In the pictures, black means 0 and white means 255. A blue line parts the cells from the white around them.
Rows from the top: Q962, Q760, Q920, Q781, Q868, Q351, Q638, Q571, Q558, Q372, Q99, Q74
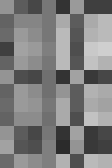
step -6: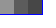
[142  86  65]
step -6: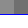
[134 106]
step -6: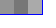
[142 113 164]

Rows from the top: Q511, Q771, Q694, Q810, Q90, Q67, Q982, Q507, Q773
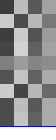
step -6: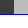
[ 55 183]
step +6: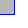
[189]
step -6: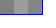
[121 150 127]
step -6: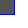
[77]

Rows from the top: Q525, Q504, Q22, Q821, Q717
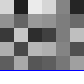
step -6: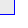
[229]
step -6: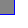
[126]
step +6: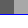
[100 174]
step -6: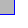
[177]

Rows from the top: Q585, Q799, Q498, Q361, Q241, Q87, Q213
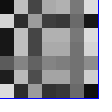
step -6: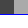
[ 63 164]
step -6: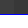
[56 50]
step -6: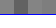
[126  92 126 120]
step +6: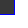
[62]

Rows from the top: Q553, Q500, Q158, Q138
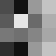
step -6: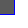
[84]
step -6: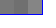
[114 106 127]
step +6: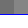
[118 139]

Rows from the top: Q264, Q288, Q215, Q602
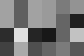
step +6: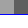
[168 101]
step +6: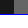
[ 30 107]
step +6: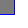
[129]
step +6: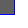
[101]
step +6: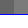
[107 129]
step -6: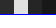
[ 38 218  31  18]

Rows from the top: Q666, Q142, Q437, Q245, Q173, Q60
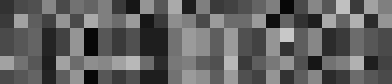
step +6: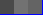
[ 80 120 106]
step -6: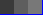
[ 52  88 114]
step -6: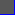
[81]

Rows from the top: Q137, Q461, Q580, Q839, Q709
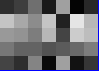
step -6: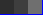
[ 40  56 105]
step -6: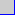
[198]
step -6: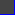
[62]
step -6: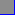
[134]

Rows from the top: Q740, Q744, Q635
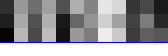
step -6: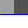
[154  75]
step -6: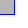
[177]
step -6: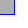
[169]

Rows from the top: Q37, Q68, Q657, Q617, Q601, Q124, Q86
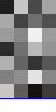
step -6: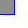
[136]
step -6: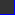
[45]

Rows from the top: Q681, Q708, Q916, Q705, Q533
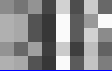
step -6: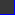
[49]
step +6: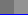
[123 153]
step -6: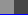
[141  64]

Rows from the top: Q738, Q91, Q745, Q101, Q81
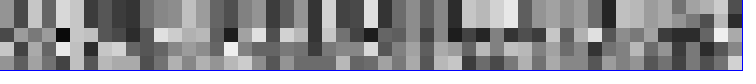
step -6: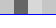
[192  95 210 192]
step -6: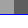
[156  88]
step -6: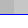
[178 192]
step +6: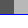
[ 92 190]
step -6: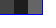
[61 23 95]
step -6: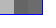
[178  95 102]

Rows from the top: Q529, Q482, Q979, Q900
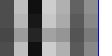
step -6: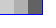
[199 170  92]
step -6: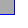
[164]

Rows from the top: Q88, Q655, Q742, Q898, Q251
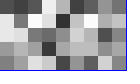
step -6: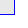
[226]
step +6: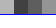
[188  71 100 154]

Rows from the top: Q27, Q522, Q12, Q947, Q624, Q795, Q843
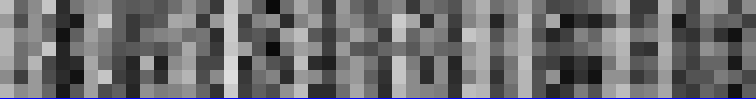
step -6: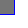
[111]
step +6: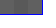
[102  95 102]

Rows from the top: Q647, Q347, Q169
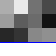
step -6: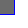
[101]
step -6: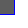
[87]
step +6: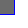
[113]
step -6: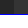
[33 46]
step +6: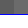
[ 99 113]
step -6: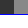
[ 46 130]
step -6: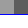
[151  87]

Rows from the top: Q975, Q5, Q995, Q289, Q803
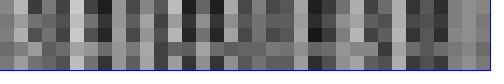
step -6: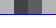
[175  60  88 175]
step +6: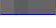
[114 100 107 107]
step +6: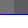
[120 100]
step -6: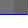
[108  95]

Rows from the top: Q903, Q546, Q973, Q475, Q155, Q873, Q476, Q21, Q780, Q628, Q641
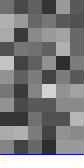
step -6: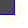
[68]
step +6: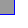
[160]
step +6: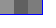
[152 102 130]
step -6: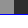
[140  39]

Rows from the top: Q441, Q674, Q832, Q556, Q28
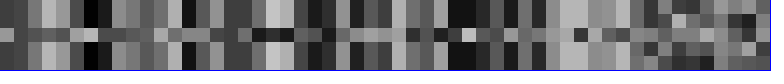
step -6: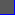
[82]
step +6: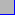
[188]

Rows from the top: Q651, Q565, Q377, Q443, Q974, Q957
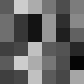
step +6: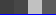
[ 69  77 199  97]
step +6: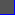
[89]
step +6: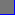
[124]
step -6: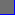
[105]
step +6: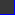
[61]

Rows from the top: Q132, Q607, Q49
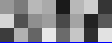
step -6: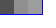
[ 75 137 151]
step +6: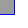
[163]
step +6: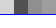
[219  87 149 163]

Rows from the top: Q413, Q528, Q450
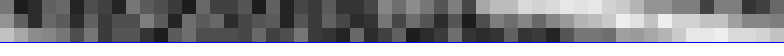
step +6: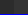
[50 58]
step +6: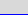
[223 223]
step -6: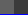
[91 53]
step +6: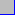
[194]
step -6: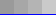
[148 161 174 196]
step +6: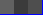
[103  65  84]

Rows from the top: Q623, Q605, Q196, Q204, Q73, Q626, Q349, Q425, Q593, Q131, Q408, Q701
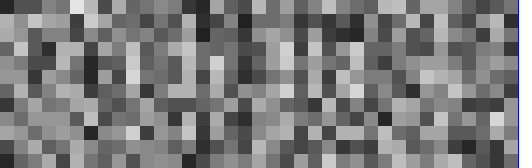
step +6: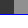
[ 61 150]
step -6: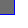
[103]
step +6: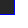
[45]
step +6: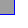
[164]
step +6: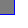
[130]
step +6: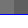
[122 101]

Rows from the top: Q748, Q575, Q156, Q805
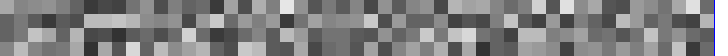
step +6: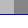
[193 139]
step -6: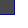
[66]

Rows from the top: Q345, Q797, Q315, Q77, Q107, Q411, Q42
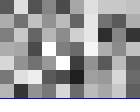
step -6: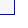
[240]
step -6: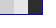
[202 224  39]
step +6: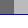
[113 193]
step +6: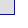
[229]
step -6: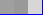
[153 147 209]
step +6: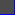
[81]
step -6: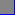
[127]

